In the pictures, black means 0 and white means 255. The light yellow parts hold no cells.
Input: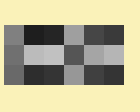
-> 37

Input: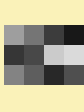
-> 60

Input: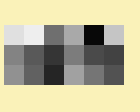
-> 111

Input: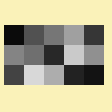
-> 118

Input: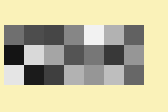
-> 70

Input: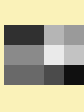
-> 181

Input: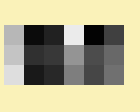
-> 33

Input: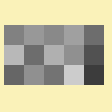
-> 137
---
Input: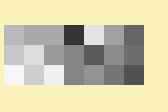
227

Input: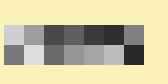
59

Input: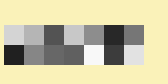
141

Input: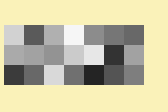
140

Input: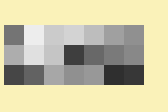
189

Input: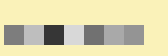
113

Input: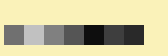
14

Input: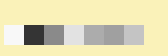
172
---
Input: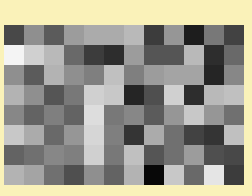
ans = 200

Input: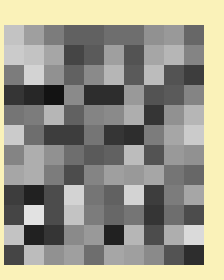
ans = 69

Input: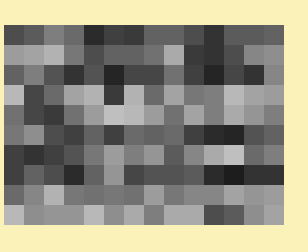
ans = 64

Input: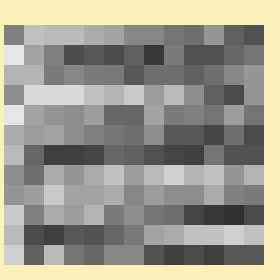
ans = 201

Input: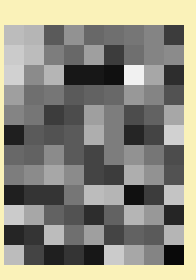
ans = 203

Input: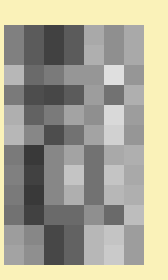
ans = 114

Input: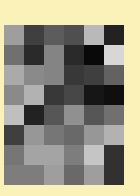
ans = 63

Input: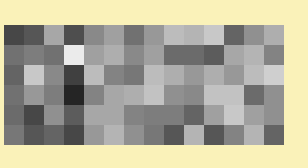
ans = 113
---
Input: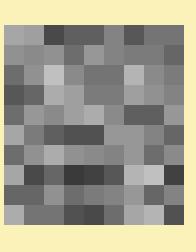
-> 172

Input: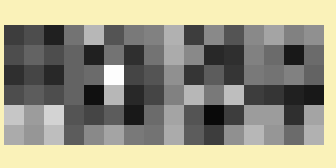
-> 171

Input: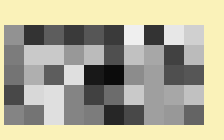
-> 132

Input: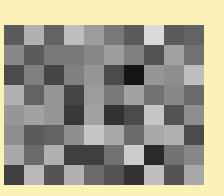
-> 63

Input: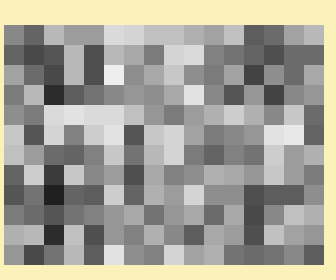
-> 150
